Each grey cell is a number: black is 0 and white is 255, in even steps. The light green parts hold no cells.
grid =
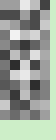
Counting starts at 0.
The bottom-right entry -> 158
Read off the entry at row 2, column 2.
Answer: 98
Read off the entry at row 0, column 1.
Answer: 158
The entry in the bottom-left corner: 137
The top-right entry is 66
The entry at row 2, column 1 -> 158
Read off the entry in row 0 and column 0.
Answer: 158
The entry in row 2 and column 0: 181
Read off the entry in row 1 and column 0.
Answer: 75
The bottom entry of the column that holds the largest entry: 107
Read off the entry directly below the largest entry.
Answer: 98
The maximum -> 242
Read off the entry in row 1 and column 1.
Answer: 75

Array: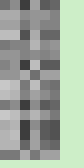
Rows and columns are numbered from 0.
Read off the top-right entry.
102
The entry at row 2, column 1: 161
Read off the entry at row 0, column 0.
112
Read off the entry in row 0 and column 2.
61
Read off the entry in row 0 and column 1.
140
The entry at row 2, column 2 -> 121
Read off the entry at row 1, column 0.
171
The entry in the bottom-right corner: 161
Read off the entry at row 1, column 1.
171
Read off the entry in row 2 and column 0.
161
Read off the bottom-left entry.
121

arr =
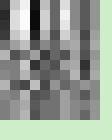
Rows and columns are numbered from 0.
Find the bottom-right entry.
148
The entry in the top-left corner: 59
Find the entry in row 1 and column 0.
41
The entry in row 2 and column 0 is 50
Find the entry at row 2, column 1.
220
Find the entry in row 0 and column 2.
241
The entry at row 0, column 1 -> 199
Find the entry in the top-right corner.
148
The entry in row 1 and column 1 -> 220
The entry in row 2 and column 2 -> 251
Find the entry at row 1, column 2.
251
